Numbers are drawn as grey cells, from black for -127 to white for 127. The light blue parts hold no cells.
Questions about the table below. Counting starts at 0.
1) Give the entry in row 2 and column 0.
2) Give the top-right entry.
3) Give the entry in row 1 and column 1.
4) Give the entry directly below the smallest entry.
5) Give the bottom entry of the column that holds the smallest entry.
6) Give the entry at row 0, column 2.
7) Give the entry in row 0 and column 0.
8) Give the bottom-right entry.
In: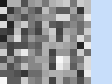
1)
-89
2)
61
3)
-73
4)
90
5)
119
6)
48
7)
-102
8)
22

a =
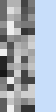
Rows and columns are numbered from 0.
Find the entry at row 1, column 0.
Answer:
-21
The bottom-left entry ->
-34
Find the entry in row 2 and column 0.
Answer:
-21
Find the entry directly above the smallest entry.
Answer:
-91
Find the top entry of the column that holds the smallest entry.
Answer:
-21
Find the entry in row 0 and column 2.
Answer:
50
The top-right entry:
-6
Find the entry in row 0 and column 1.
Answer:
50
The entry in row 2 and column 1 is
50
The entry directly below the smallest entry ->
-6
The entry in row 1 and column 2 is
66

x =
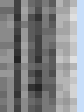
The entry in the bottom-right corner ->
68
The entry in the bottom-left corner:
-21
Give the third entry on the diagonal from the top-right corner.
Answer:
52
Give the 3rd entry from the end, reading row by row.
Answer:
52
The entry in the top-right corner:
52
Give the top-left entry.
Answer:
10
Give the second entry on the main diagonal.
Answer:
-21
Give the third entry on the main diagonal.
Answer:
-76
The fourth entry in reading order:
24
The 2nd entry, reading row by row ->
10
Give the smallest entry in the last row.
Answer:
-62
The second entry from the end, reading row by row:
36
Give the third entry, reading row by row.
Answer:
-62
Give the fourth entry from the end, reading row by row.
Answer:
-6
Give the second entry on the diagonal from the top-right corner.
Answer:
36

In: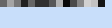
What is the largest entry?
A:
81
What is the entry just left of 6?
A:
-52

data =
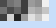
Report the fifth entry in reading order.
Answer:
27
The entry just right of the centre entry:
53
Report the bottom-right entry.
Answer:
112
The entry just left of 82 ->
-65
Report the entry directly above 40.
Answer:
14
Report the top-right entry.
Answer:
112

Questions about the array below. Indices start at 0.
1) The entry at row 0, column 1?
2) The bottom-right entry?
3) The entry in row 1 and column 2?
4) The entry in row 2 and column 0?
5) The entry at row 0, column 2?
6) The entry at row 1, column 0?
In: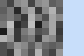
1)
-59
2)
22
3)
-87
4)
-20
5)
9
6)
-33
